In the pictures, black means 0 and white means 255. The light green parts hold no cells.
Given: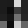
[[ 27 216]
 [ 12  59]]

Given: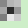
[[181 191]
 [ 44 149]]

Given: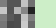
[[ 86  86]
 [ 84 181]]

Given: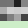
[[116  33]
 [209 204]]

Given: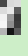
[[217 221]
 [232  93]]

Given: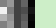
[[151  66]
 [125  66]]
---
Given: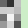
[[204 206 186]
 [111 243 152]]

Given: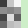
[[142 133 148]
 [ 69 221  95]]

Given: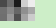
[[113 135 103]
 [111 152  79]]

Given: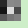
[[ 20 220  72]
 [ 88 118 128]]

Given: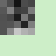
[[ 87 130  62]
 [ 81  72  27]]

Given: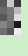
[[105 120 186]
 [ 88 118 221]]

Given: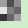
[[231 128 102]
 [ 53 102 160]]

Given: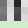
[[124 218  79]
 [115 226  70]]
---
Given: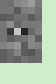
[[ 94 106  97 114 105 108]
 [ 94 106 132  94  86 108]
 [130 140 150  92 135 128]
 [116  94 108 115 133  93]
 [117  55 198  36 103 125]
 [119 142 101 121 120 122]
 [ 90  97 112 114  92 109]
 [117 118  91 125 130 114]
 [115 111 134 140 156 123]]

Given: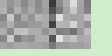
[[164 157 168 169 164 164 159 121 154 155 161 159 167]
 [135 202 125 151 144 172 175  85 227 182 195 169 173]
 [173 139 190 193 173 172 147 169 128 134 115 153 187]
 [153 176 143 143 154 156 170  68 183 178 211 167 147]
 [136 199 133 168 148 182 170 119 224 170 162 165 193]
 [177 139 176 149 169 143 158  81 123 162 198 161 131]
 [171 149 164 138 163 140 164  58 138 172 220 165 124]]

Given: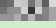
[[149 147 173 127 181 122 131 164]
 [116 143 146 209  53 208 132 163]
 [100 109 203 197 115 174  93 217]]

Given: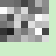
[[ 84 150 145 189 170 152 218]
 [ 51  31 151 122 162 252  67]
 [115 134 214  71 223 185 191]
 [138  76 204 169 155 250 228]
 [253 205 144 216 101 106 135]
 [114 114 105  68  99 177 140]]

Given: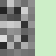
[[102 112 128 116 112]
 [ 39 176  87 174 138]
 [220 116 183  52 124]
 [110 146 140 100 113]
 [191 204 194  50 150]
 [106  80  74 159 122]
 [ 34 114  44 208 130]
 [103 199 139 112 143]]

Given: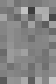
[[ 90 148 145 170  93 170 134 194]
 [128 135 131 126 118 138 131 139]
 [136 114 128 140 111 137 112 144]
 [121 154 137 135 133 122 118 130]
 [106 155 148 160 125 131 115 146]
 [133 148 134 136 131 133 133 113]
 [125 143 135 130 111 132 135 149]
 [133 142 135 126 132 122 127 107]
 [134 144 144 113 162 116  93 160]
 [164 122 103 141  99 144 176  71]
 [122 116 141 194  61 175 172 122]
 [133 145 115 125 120 123 133 138]]

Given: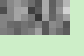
[[125 118  97 117 126 159  88 131 109  92]
 [131 107 103 115 105 128  88 139 129  84]
 [131 133 164 141 117  54 158 102 129 160]
 [ 77 134 163 167  64  91 171  98 148 210]
 [106 137 153 133 108  81 170  95 132 181]]

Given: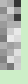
[[156 120 208]
 [130 223 201]
 [150 175 224]
 [177 159 172]
 [122 234 220]
 [142 206 233]
 [155 176 176]
 [177 161  60]
 [139 211 158]
 [184 167  53]]

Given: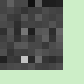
[[ 66  73  76  72  82  65  63  69  77]
 [ 33  59  55 195  40 109  53  45  56]
 [ 79  52  66  64  71  89  80  73  75]
 [ 71  61  87  89  72  72  57  76  84]
 [ 64  77  51  73  53  72  96  52  92]
 [ 48  83  43 117  30  87  90  45 101]
 [ 74  70  46  66  68  65  69  83  68]
 [ 79  60  56  84  64  91  70  64  72]
 [ 68  74  64  52  63  63  76  68  65]
 [ 70  96  71  72  16  95  29  30  34]]
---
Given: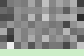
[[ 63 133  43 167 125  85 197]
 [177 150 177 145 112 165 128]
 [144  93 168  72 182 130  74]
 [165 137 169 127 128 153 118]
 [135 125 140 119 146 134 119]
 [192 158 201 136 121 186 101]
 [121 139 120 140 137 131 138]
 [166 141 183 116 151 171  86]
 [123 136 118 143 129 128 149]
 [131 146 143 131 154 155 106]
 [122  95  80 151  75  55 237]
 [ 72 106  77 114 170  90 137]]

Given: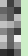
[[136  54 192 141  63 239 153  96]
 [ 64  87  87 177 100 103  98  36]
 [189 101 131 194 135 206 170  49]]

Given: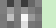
[[131 112 125 113]
 [103 126 154 119]
 [ 59 151 248 222]
 [123 127 123 120]
 [ 66 157 192 106]
 [126 127 121 123]]

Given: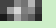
[[ 73  57  39]
 [181 140  94]
 [115 127 115]
 [136 215 166]
 [ 67 164  68]
 [ 67  68  25]]

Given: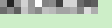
[[ 94 173]
 [ 83 219]
 [106 133]
 [213 174]
 [212 163]
 [ 64 163]
 [138 185]
 [130 192]
 [254 136]
 [151 155]
 [210 197]
 [152  94]
 [ 35 135]
 [148 108]]

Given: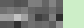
[[ 99  92  45 141]
 [131 109 127  94]
 [101  93  78 110]
 [126  95  63 105]
 [127 102 111 113]
 [ 86 124 162  97]
 [ 82 112 194  50]
 [ 93 122 157  87]
 [ 93 113 159  84]]

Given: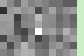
[[ 94 157 101 109 140 162  94 163]
 [ 94 144 123 125 176 144 123 143]
 [113 118 106 112 130  92 154 127]
 [110 163 140 138 161 128 141 165]
 [128 127 143 141 153 100 100 118]
 [142  75 189 166 253  65 111 125]
 [131 156 136 139 119 147 137 172]
 [158 146 127 134  68  85 181 176]
 [104 164  60  78  84 127 134 159]
 [137 153 159 155 150 133  77 116]
 [166  47 160 149 155  71 147 131]]
